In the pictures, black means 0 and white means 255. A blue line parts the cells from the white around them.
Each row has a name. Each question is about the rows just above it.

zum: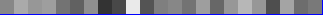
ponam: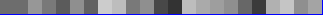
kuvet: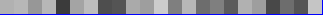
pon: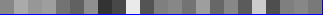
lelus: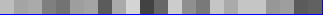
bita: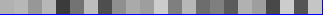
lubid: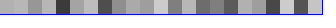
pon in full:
[135 170 151 158 115  97 143  51  72 234  84 127 135 115 158 103 135  91
 204  78 127 135 121]
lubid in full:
[177 183 151 183  59 164 189  78 143 170 158 204 127 183 109 127  91 177
 158  72 204  84 197]

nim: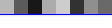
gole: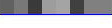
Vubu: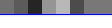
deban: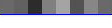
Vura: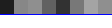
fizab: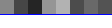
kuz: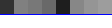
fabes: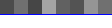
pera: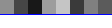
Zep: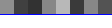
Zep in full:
[143  64  50 135 184  58 135  83]
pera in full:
[143  70  24 157 197  58 128  91]
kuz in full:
[ 50 128 120 105  30 135 149 157]
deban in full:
[105  97  44 128 164  83 135 105]

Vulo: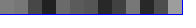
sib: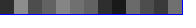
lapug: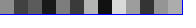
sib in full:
[ 46 141  77  98 133 112  98  46  25 106  77  58 112]
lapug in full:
[141  65  91  25 125  58 180  17 217 157  52 149 172]
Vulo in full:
[125 119  71  33 106  91  85  40  65 119  40  77 157]

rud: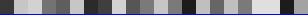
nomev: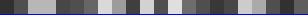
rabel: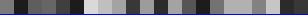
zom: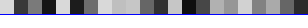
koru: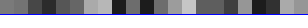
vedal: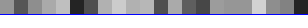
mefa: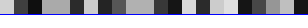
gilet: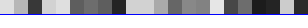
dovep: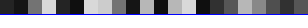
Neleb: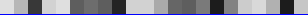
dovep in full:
[ 36  21 115 217  36  15 217 204 115  21 183  15 183 217  15  49  86 183
 136  79  49  86]
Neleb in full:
[223 183  56 210 223  94 109  94  36 210 210 170 102  94 122  28 130 204
 217 177  28 198]
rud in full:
[ 56 198 210 115  94 198  43  63 210  86 122 198 122  28 191 102 191 122
 223 223  28 163]

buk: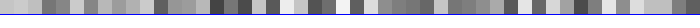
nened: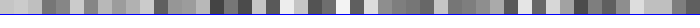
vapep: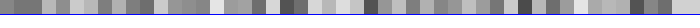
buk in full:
[197 203 191 118 134 203 134 184 156 177 203  95 150 156 184  68 118  75
 197  89 237 197  83 110 243  95 221 142 126 118 103 197 118 126 142 170
  89 229 103 215 162  75 126 229 142 221 191 191 126  95]
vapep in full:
[134 118 118 184 142 203 184 126 177 126 110 203 150 142 134 229 156 162
 110 215  83 110 215 184 221 197  83 150 191 126 177 134 150 191 156 118
 203  75 184 110 156 229 170 184 177  83 134 110 209 209]
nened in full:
[197 203 191 118 134 203 134 184 156 177 203  95 150 156 184  68 118  75
 197  89 237 197  83 110 243  95 221 142 126 118 103 197 118 126 142 170
  89 229 103 215 162  75 126  95 142 221 191 191 126  95]

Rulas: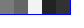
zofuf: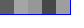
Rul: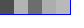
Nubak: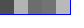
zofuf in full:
[ 93 165 151  71 158]
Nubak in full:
[ 78 179 109 115 185]

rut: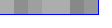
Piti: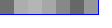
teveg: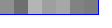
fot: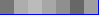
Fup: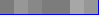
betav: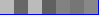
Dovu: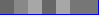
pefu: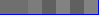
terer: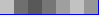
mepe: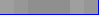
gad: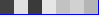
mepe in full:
[159 151 143 143 143 159 151]
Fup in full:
[124 151 136 124 124 167 151]

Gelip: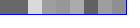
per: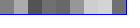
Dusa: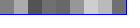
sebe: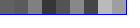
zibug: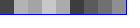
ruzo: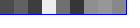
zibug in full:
[ 69 179 164 200 171  61  91 112 143]
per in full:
[128 171  83 112 104 151 206 212 112]

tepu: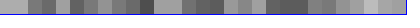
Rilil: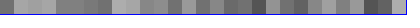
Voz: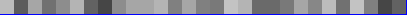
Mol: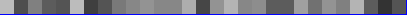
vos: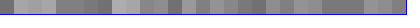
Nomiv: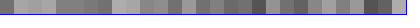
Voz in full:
[188  92 166 113 141 180  98  70 141 166 166 180 128 166 128 121 195 180
 106 106 121 166 135 188 113 195 128  70  98]
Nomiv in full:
[113 166 160 166 128 128 121 113 173 166 135 141 113 153 113 128 106 113
  84 147 113  98 135 160 128 153  84  98 173]
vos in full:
[113 166 160 166 128 128 121 113 173 166 135 141 113 153 128 147 135 121
 113 141 128 147 141 121 121 121 147 141 128]
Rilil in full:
[113 166 160 166 128 128 121 113 173 166 135 141 113 153 113 135 106 113
  84 147 113  98 135 160 128 153  84  98 173]

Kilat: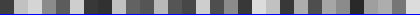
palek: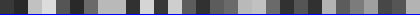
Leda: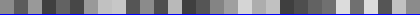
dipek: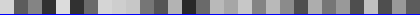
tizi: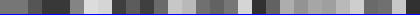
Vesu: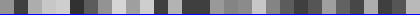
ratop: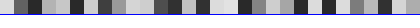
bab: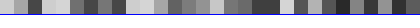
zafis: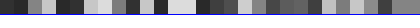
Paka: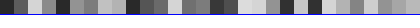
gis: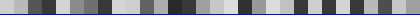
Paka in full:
[ 41  92 213 139  41 147 124 193 179  41  85 106 213 112 124  56  78 220
 213 147  49 199  49 213 179 132 206 147 166 185]
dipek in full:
[213  92 132  49 220  49 106 213 206 199 118  85 179  41 106 185 166 199
 132 185 139  78 173 118 153  78 193  78 153  92]
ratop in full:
[220  98  41 179 199  41 206  63 153 213 206  78  49 193  49 220 226  41
 132 206 166  41 220  41 220 124 185  49 213 173]
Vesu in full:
[147  63 173 199 206  49  92 147 213 159 206  63 179  63  63 153 132 139
 199 132  92  63  85 159  98  71 173  63  85 185]

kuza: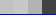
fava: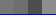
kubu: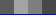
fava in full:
[119 111  78 141]

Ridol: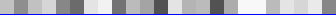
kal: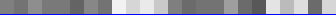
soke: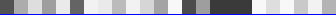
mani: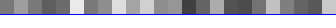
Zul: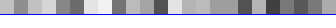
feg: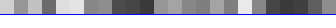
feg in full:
[208 150 193 107 222 228 135 142  76  70  58 150 164 135 127 164 127 234
 135  70  58  64  94 142]
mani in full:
[121 158 121  94 107 234 121 142 222 164 208 142 150  64 100 172  82  76
 115 193 127 100  88 201]
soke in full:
[ 82 172 222 158 234 100 242 234 187 242 214 164 248  76 158  58  58  58
 248 222 248 201 242 180]
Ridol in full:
[193 142 193 214 135 107 228 242 115 187 164  82 228 180 187  82 172 248
 248 187 228 214 234 135]
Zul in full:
[193 142 193 214 135 107 228 242 115 187 164  82 228 180 187 158 158  82
 180  64 121  88 121 172]

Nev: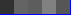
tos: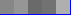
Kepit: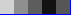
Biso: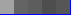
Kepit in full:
[210 143  93  18  86]
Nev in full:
[ 49 100  93 129  86]
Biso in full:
[163 100  93  78  86]

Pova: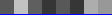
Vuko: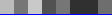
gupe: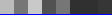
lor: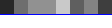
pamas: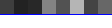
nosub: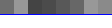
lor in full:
[ 40 110 145 145 201  95 131  62]

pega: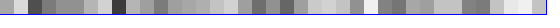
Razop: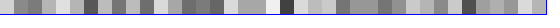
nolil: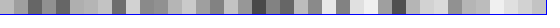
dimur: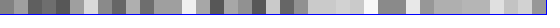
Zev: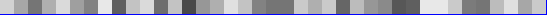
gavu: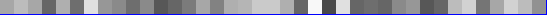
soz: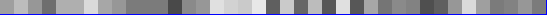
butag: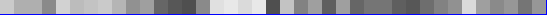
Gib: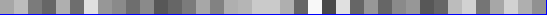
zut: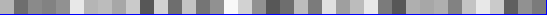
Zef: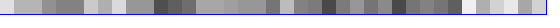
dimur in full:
[130 159  95 110  87 159 218 138 102 175 110 159 159 240 167  87 167 145
  87 202 102 145 202 202 210 202 248 138 138 232 151 175 175 181 181 224
 195 210 151]
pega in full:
[167 218  79 123 145 145 181 210  59 181 159 123 159 167 175 195 210 159
 110 145 102 159 202 210 195 145 240 130 117 167 159 195 195 130 123 195
 232 240 195]
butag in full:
[202 175 175 138 210 188 195 202 181 145 159 102  87  79 138 224 232 218
 232  79 195 130 159  95 159 102 117 117  95  87 110 130 145 218 159 138
 151 117 151]

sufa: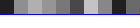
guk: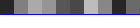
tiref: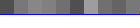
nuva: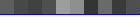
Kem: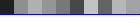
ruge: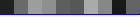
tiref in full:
[ 79 120 135 128 112  79 157 112 100 120]
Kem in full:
[ 32 143 176 149 120  72 195 100 182 163]
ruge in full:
[ 32 106 157 143  94  87 170 135  25 100]
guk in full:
[ 39 128 170 149  87  72 188 135  39 106]

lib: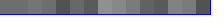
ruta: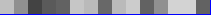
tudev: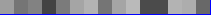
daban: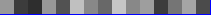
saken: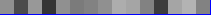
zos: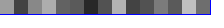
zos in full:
[158  67 136 173  98  90  40  82 179  67  82 123  90 192 110]
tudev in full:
[158 117 130  67 123 165 179 117 165 186  75  75 179 173 104]

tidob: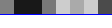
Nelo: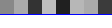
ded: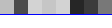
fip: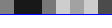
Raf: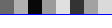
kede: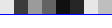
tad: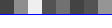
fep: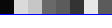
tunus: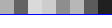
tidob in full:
[128  24  24 120 205 170 205  75]
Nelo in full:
[136 170  51 190  32 183 170  59]

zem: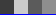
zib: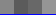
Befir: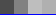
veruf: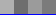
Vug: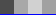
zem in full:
[ 60 203  91 142]
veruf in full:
[176 110 155 123]
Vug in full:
[ 76 168 209 161]

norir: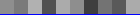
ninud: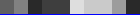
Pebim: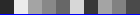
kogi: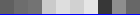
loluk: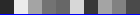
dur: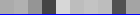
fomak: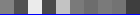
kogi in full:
[ 96 109 115 202 222 209 229  55 142 103]
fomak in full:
[129  81 235  74 195 122 109 122 115  62]

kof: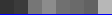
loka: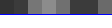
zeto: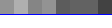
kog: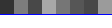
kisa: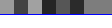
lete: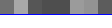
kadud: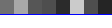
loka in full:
[ 51  59 118 140 112  59  59 106]
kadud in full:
[112 168  86  78  43 203  78  37]
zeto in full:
[147 175 133 147  92  98  98  66]
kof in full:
[ 51  59 118 140 112 106  98 183]
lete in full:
[112 168  86  78  78 155 147  92]

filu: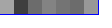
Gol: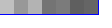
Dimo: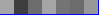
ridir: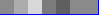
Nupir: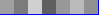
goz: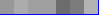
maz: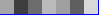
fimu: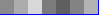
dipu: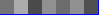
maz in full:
[165  62 108 186 159  95 216]
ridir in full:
[138 172 216 123  95 138 138]

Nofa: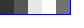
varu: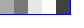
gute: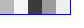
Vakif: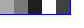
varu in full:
[170 121 231 253  65]
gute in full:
[185 246  59 155 239]
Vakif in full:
[170 121  31 253  65]

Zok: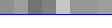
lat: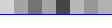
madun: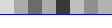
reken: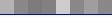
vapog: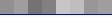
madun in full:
[218 171 107 171  56 190 144 178]
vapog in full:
[144 158 115 129 198 190 151 158]
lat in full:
[211 164 115 164  69 184 151 178]
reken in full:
[178 136 123 129 204 136 158 136]

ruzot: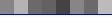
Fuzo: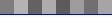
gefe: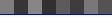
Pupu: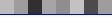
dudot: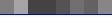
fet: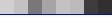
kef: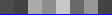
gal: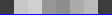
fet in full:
[208 194 120 165 194 187  60  48]
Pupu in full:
[187 157  48 165 142 194  75 157]
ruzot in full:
[134 179 106  98  67 134 106 187]

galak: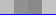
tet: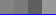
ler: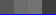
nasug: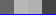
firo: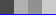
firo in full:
[ 74 176 145 203]
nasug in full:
[102 184 176  68]
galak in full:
[191 145 138 197]

